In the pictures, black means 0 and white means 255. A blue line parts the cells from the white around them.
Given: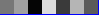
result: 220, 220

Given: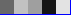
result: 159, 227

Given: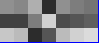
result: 209, 219

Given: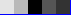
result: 1, 228

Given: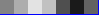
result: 193, 227

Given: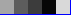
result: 60, 217
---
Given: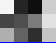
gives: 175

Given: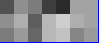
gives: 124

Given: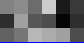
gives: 98

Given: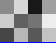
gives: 70

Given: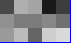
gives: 154

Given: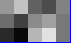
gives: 41

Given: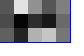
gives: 96

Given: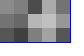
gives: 86

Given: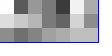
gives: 141

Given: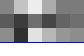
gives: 141
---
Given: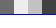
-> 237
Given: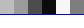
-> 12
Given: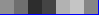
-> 178
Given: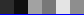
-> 120
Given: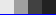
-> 160
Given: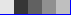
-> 97
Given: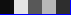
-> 88
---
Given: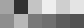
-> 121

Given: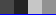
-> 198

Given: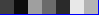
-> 159

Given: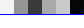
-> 58

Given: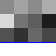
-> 104

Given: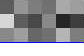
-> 103
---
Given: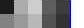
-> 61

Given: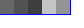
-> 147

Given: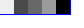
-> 0

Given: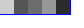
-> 43

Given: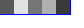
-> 58

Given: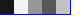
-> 194

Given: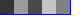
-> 129

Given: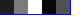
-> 80
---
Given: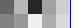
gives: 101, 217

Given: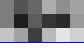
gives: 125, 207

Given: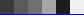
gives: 58, 241

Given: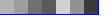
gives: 179, 58

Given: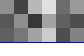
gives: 143, 131

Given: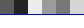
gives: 90, 214

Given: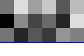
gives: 117, 129

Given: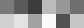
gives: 122, 198

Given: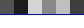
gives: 82, 62
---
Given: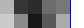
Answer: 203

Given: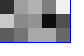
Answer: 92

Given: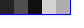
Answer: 36

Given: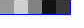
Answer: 152

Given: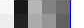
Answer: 237

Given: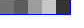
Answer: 113

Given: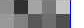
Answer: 153

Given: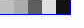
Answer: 191

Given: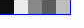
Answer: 15
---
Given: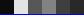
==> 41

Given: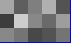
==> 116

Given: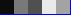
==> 163

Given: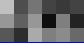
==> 105

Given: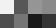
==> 53

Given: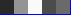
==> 106
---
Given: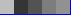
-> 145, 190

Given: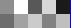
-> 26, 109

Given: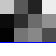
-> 237, 2

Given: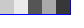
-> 55, 202

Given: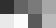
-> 167, 233

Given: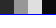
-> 12, 42
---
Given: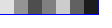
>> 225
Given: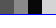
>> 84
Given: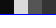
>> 12
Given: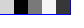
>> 213
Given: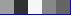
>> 158
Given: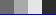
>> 107
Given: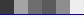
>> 56
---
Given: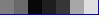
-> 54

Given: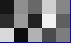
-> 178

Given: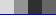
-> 147

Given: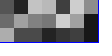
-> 53

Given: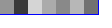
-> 137

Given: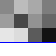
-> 220

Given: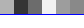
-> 241
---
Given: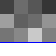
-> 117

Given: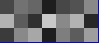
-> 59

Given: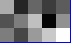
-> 125

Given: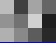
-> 176

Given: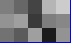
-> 114

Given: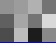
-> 76

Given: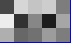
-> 175
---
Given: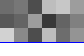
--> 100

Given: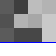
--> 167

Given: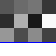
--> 24

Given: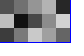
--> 140

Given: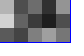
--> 30

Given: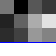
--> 172
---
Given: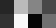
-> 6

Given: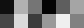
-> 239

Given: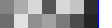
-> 76

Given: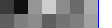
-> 127

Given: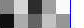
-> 194

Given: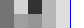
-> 182

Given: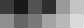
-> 184
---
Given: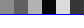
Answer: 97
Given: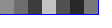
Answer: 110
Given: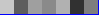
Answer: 93
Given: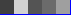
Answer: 210
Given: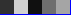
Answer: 208
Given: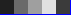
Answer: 106
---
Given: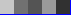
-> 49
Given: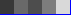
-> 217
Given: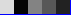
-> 34
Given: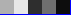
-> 13
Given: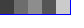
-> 203
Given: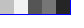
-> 37
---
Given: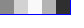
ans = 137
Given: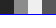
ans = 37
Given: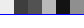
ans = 237
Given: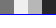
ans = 117
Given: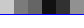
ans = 202
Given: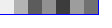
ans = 239
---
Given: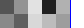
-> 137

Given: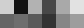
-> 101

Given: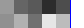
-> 144

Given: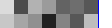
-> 199

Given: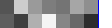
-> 94

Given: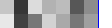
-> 232

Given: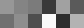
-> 112

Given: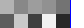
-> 93
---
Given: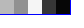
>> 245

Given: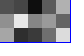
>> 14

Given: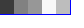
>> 151

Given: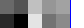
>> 192

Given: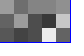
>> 132

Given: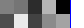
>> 44

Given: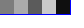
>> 91

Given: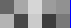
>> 214

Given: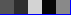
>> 211
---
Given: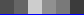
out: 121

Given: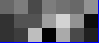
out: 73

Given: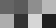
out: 214

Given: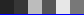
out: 231

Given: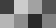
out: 41

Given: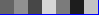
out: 29
